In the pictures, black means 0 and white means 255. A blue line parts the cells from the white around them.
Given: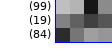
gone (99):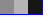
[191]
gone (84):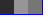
[159]

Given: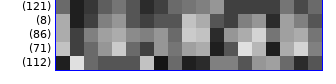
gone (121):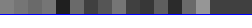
[73]
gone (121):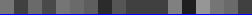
[55]
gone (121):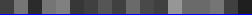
[94]
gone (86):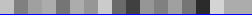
[139]
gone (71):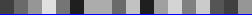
[183]

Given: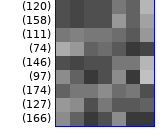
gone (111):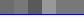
[129]
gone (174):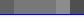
[109]

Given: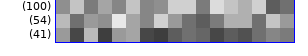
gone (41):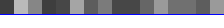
[81]
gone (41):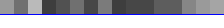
[102]

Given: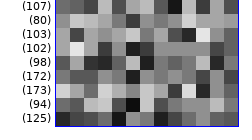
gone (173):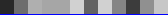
[219]
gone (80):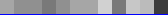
[156]
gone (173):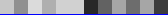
[133]
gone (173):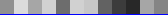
[175]

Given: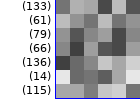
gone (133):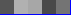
[188]
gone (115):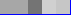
[125]
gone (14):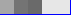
[94]
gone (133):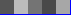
[177]

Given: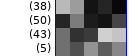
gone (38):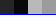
[19]
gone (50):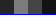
[28]
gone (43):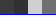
[196]

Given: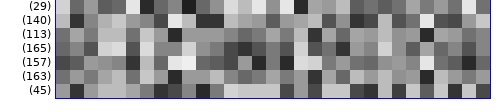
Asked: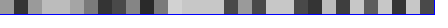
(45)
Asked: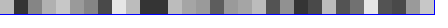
(140)
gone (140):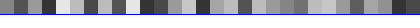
[177]
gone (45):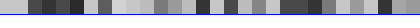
[62]

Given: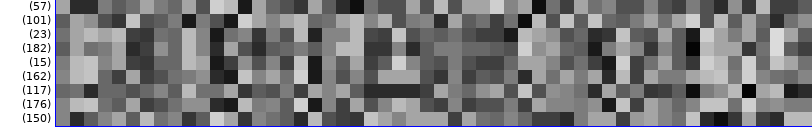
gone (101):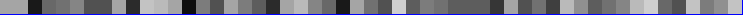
[174]
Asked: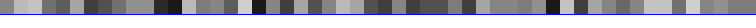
(176)
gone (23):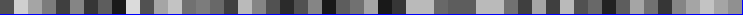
[72]
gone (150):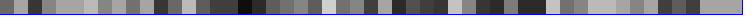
[153]
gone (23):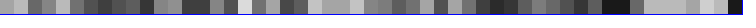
[34]

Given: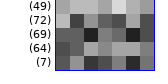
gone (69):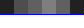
[106]
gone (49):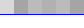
[156]
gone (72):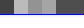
[96]
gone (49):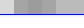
[177]
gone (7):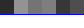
[87]
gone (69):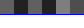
[106]
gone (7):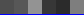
[116]

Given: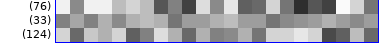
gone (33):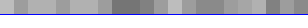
[147]
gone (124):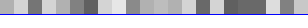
[74]
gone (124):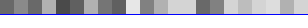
[200]
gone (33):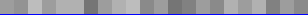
[166]

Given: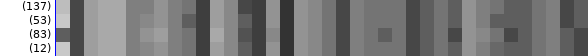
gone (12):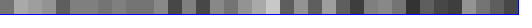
[104]
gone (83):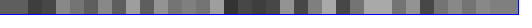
[82]

